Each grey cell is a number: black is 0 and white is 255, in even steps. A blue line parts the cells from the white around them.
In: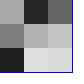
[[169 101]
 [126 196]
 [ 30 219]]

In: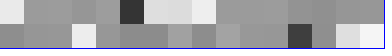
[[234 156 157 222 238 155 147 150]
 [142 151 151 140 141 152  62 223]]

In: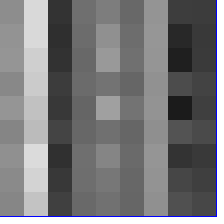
[[141  51 125 148  60]
 [147  47 144 150  57]
 [149  50 153 149  58]
 [136  60 115 145  67]
 [149  56 160 147  63]
 [133  68 112 143  74]
 [144  48 133 149  57]
 [138  56 119 147  63]
 [134  64 113 144  71]]

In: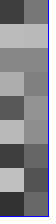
[[ 61]
 [187]
 [134]
 [174]
 [ 88]
 [185]
 [ 61]
 [193]
 [ 50]]

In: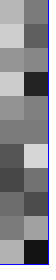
[[183]
 [207]
 [150]
 [203]
 [147]
 [124]
 [ 85]
 [ 71]
 [108]
 [124]
 [178]]

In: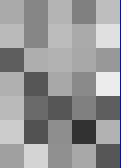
[[170 179 190]
 [186 187 223]
 [ 94 178 152]
 [176 168 235]
 [185  86  95]
 [204 142 178]
 [160 144  86]]

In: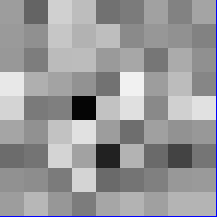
[[157 208 113 161 164]
 [154 198 190 151 130]
 [152 187 154 118 144]
 [232 163 114 157 134]
 [212 127 194 137 225]
 [165 194 157 160 152]
 [108 212  33 106 117]
 [145 123 106 128 154]
 [157 151 166 160 180]]

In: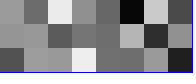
[[155 235 103 202]
 [149  91 110  46]
 [ 82 153 112 154]]
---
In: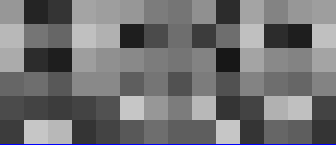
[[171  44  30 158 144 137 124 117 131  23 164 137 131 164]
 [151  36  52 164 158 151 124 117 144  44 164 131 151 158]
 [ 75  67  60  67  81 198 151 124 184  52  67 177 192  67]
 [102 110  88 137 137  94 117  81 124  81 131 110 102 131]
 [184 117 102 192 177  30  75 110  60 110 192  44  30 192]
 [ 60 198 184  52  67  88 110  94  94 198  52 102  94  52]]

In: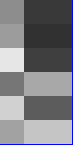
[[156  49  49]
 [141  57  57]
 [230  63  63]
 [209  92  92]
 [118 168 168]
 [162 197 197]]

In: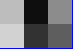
[[210  50  94]
 [189  14 140]]

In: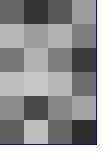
[[102  51  88 156]
 [ 95 190 102  43]
 [118 176 126  59]
 [141  74 134 163]
 [182 156 176 126]
 [190 198 182 110]]

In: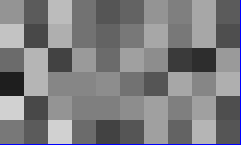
[[107 181  66 154 107 160 141  58  45 154]
 [ 30 181 134 134 141 114  85 167 134 175]
 [209  72 148 127 127 141 160 127 160  78]
 [195  72 175 114  99 120 167 120 167  78]
 [148  91 188 114  85  99 148 127 167  91]
 [120  91 209 107  66  85 160  99 181  85]]

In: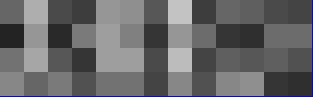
[[ 35 150  41 122 158 128  53 150 108  53  47 108 108]
 [102 174  74  61 150 143  87 195  61 102  95  74  68]
 [114 166  87  53 158 158  74 188  68  95  87  95  81]
 [135 102 122  81 114 114  68 135  81 135 143  53  47]]

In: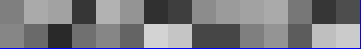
[[134 106  41 112 134 100 211 197  70  70 127 148  92 191 203]
 [127 170 162  54 178 148  48  62 140 155 162 170 119  54  77]]

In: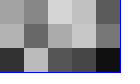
[[ 50 187  85  70  16]
 [179 104 171 199 119]
 [163 135 213 193  91]]
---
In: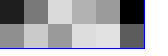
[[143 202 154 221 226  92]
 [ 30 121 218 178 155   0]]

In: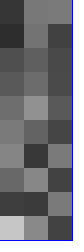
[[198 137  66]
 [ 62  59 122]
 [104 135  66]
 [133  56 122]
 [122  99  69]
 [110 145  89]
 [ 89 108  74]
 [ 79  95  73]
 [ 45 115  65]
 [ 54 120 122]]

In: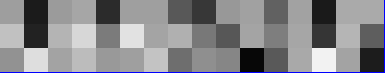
[[146 222 163 188 153 159 195 110 143 134   7  89 169 242 163  28]
 [193  34 180 215 123 226 164 176 120  87 164 126 166  53 181  94]
 [158  27 155 166  43 159 159  88  55 152 161  97 162  26 170 170]]

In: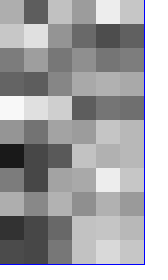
[[ 75  71 119 194 217 198]
 [ 50  71 104 194 197 184]
 [174 136 178 143 177 154]
 [124  71 163 169 237 198]
 [ 25  71  89 194 177 184]
 [149 115 163 156 197 184]
 [248 224 207  93 117 111]
 [100  93 134 169 177 169]
 [124 158 119 143 117 125]
 [199 224 148 105  77  96]
 [174  93 193 156 237 198]]

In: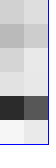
[[246 234]
 [ 43  87]
 [226 232]
 [213 233]
 [186 205]
 [209 222]]

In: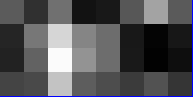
[[ 68  73 195  93  77  59  82  53]
 [ 34  98 251 147 109  25   2  14]
 [ 37 119 214 133 109  24   4  23]
 [ 91  48 112  18  24  87 163  90]]

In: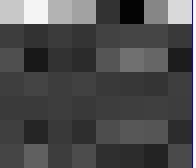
[[ 69  96  60  76  47  44  35  75]
 [ 63  37  56  46  77  87  86  44]
 [ 58  58  60  57  61  62  63  60]
 [ 62  68  61  65  56  55  52  62]
 [ 78  24  49  43  86 111 102  28]
 [ 60  50  59  52  66  69  69  56]
 [200 244 179 162  49   4 134 217]]
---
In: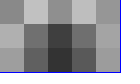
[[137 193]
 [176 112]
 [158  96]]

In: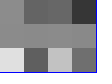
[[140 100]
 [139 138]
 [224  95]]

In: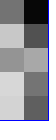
[[115   7]
 [200  81]
 [148 168]]

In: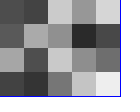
[[ 77  67]
 [ 89 170]
 [166  78]]

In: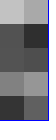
[[194 169]
 [ 82  47]
 [ 83  78]]

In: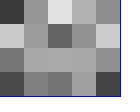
[[ 58 150]
 [201 156]
 [118 167]]

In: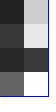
[[ 34 205]
 [ 57 231]
 [ 40  58]]
